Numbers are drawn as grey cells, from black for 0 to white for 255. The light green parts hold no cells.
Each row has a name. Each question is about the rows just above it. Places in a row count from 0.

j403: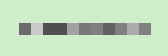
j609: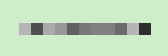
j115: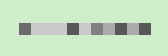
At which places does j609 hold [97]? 4
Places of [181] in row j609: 0 9
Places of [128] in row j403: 6 8 10
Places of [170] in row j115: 7 9
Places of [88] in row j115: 4 8 10
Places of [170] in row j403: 9
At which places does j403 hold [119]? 5

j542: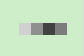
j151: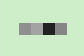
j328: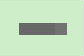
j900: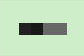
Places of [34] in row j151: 2
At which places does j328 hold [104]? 0 1 2

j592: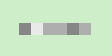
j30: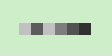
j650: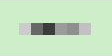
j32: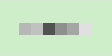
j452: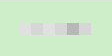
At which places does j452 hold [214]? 1 3 5
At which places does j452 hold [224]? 0 2
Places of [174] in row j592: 2 3 5
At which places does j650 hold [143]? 4

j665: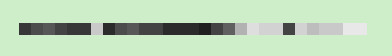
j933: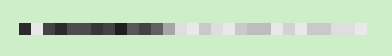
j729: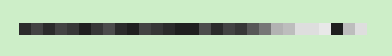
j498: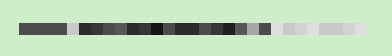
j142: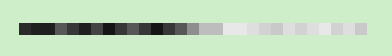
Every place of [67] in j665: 3 10 11 16 22
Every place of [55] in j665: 0 4 5
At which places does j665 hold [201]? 6 25 26
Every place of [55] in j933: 6
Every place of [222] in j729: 23 24 28
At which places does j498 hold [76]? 0 1 2 3 7 12 15 20

